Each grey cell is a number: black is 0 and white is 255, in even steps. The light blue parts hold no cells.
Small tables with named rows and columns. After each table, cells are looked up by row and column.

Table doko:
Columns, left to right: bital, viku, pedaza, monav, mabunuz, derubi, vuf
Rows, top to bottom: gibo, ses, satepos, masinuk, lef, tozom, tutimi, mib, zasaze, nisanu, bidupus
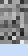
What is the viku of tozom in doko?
93
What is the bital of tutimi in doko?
100
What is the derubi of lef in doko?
173
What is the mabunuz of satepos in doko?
129
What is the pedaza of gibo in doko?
80
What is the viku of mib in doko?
141
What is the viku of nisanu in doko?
139
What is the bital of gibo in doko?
84
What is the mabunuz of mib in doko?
121
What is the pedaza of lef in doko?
161
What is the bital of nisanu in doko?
51
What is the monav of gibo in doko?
165
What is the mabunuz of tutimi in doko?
95
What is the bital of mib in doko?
134
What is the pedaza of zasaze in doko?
159
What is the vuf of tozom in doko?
119
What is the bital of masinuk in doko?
139
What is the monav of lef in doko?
182
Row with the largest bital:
ses

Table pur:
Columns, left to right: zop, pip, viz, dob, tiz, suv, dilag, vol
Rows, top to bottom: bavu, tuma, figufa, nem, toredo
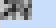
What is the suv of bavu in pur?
127
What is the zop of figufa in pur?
201
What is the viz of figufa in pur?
63
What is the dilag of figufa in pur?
42
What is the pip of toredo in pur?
147
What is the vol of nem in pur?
138
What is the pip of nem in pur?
28
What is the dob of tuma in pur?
47
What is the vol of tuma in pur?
82
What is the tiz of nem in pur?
194
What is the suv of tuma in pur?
112
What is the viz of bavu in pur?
106
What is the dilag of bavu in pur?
182
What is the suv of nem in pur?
119
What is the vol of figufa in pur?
145

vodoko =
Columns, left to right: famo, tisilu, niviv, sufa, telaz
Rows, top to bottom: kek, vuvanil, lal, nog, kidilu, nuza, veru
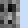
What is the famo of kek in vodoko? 118
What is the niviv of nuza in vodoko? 27
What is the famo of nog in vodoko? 118
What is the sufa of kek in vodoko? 149
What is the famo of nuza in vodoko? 47
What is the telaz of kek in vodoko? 123

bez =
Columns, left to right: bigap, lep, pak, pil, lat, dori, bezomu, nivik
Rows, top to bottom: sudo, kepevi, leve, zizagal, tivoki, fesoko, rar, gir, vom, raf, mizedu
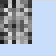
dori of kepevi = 171
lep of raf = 157
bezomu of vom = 118
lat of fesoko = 148
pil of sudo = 27
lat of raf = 172
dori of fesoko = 92
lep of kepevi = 34
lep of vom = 64
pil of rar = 38
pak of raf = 177
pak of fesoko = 130
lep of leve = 219
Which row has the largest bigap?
rar

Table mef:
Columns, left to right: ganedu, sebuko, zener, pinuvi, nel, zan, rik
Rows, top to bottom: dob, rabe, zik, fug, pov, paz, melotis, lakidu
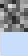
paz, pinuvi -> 49
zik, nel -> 91
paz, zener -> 123
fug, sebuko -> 139
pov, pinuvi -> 38
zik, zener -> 141
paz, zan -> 178
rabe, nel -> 98
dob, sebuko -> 123
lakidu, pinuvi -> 132
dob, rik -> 145
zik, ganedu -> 147
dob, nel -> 97
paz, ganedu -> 127
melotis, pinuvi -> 132
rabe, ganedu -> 32
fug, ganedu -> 203
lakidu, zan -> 116
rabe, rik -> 181

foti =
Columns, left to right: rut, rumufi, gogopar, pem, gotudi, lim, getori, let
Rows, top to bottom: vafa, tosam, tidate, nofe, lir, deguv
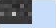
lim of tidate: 58
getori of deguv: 59
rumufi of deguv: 53
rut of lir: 57
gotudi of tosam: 38
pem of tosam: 41
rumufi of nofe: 67
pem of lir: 56
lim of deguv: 56
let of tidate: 55
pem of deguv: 53
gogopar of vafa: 48
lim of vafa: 51
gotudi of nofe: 63
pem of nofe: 196
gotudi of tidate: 51
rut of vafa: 54
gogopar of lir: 58

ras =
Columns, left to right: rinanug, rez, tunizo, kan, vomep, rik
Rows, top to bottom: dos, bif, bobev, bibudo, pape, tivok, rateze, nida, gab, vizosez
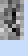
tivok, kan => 55
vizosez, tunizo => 117
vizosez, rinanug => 150
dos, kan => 123
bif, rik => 135
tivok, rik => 168
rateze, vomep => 108
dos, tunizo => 74
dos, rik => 166
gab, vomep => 46
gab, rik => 159
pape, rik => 144
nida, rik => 191
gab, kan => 137
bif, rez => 173
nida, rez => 151
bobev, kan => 56
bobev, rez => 101
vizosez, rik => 200
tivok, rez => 73

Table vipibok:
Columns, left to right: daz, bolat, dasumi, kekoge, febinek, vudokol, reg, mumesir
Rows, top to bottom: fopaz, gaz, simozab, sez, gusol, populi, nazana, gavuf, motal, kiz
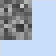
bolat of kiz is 79
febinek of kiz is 148
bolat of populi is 65
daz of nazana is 110
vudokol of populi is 179
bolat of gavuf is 70
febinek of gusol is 157

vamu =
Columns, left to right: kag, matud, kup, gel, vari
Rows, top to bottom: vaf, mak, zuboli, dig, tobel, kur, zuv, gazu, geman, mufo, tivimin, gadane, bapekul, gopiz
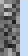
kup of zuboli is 94
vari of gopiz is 60
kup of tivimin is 96
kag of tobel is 86
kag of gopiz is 111
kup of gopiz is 176
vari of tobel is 153
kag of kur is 113
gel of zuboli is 124
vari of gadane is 148
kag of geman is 107
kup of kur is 125
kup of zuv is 95
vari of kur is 151
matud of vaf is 124
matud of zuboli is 72

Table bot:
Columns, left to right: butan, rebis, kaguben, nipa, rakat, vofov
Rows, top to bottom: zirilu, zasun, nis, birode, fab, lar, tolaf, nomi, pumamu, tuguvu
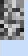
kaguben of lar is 72
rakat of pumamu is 61
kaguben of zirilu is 161
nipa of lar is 67
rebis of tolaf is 212
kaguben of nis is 168
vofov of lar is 92
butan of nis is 71

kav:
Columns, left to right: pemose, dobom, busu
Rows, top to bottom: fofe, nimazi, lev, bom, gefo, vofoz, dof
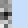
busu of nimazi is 153
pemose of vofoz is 191
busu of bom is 73
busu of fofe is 180
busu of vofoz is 148
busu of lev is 167
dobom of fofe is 131

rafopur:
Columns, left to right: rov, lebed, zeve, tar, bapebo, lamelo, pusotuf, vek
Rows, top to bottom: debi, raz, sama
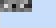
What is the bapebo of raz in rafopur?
115
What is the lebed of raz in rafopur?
221
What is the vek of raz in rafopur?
40
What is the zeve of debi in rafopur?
143
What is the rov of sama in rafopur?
138
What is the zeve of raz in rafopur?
149
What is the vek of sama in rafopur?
120
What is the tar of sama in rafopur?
89
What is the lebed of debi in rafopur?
124
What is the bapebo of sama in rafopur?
116
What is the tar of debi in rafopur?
140
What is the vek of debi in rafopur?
65
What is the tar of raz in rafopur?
15
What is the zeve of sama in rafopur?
141

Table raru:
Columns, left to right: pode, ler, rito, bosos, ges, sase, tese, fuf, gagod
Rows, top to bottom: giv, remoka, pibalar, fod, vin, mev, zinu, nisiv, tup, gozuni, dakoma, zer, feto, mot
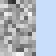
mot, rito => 192
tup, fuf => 89
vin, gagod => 190
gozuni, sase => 183
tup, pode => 166
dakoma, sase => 192
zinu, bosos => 115
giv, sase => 135
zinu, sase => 216
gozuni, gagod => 212
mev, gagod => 178
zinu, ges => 202
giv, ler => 150
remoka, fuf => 210
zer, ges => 144
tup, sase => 125
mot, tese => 169
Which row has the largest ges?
mot

